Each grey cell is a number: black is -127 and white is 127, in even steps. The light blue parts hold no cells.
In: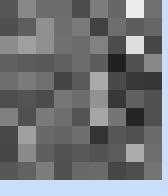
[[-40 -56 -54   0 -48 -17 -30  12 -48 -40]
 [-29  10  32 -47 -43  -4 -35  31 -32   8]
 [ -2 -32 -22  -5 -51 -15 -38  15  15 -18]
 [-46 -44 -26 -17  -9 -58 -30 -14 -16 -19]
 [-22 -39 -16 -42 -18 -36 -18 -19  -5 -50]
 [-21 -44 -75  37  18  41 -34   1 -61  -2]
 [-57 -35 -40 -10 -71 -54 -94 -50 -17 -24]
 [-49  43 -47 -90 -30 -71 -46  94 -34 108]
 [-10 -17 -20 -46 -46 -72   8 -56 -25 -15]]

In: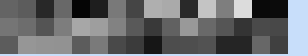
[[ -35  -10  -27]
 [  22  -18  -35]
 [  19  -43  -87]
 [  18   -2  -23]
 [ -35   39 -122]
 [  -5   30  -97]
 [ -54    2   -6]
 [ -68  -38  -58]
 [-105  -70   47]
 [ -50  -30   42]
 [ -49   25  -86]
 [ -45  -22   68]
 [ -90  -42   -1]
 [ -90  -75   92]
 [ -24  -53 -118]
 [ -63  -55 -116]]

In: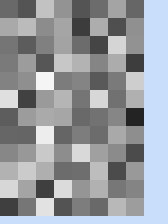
[[-64  87  50   7 -25 -34  95   2  -5 -10  41 -22]
 [ -9  36  75  24 -26  28 -62  15  28 -35  59 -43]
 [ 98 -64  47  73 109  42  26 117 -41   0  12  66]
 [-44  91 -19  13 -26  38  53  -3  71  35  37  19]
 [ -2  21 -17  89  -2 -22 -10   4  51 -19 -67 -43]
 [-22  49  61  32 -19 -13  87 -38   5 -58  45 -19]
 [ 56  -8 -52  11  41   6 -14  -5  44  85 -48  36]
 [ 29   4  25 -52  14 -92  48  78 -66  18  16 -25]]

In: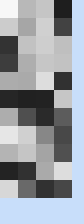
[[ 87 -92  52 102  45 -89  44 -66 -76  76 119]
 [-22 -78  69  80 -48 -94  42  46  66  38  56]
 [-78  42  36   7 -85 -93  93  70  78  80  69]
 [-56  93 -47 -55 -35  70 -78  66  63 -61 -97]]

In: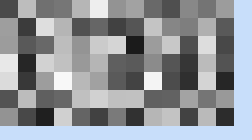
[[  19  -44   91  104   28   30  -53]
 [ -55   60  -71  -89  -38  -68   61]
 [ -96  -32   29   82  -23   94  -15]
 [  80  -24  120   65   61   53   -9]
 [ -27   64   56   25   20  -46   54]
 [ -62   81   33   53   75  -25  110]
 [  -5   64  -37  -32   85  -62   19]
 [ -78   65  -60  -37 -100  -42   34]
 [  54  -31  116   11   28   68  -22]
 [  67  -29  -51  -42   72    6  -48]
 [ -61   35  -80  -73  -48   -1    8]
 [  58  -10   84   59   93   48  -11]
 [ -83   25  -89  -44  -55  -38   28]]

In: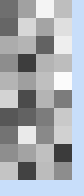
[[ 68  14 -12 -40  83  52  13  44 -25 -16]
 [-61  35 106 -29 -52  31 -66  52  87  33]
 [ 60  64   9  -3  52  63  52 -29  36 116]
 [ 13 -68  81  73  -3 123  61 110  95  62]]

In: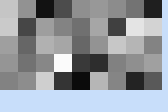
[[   2   21   31   74   69]
 [  13  -13  -25  -57   18]
 [  79    7   49   30 -109]
 [ -75  123   38    3  -51]
 [-116  -70  -24  -15   15]
 [  54  -82   19   38   24]
 [   5    1   71  -63   12]
 [ -92   15   53  100  -12]
 [ -38   32    3   83  -96]]
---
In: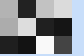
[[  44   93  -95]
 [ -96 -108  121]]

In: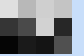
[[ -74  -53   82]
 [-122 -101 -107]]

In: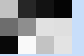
[[ -18   14   97]
 [-119  121   67]]

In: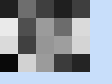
[[106 -48  27]
 [ 90 -63  22]]

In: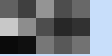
[[  72   13  -50]
 [-117 -112   -8]]

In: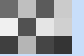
[[112 -46 101]
 [-64  53 -58]]
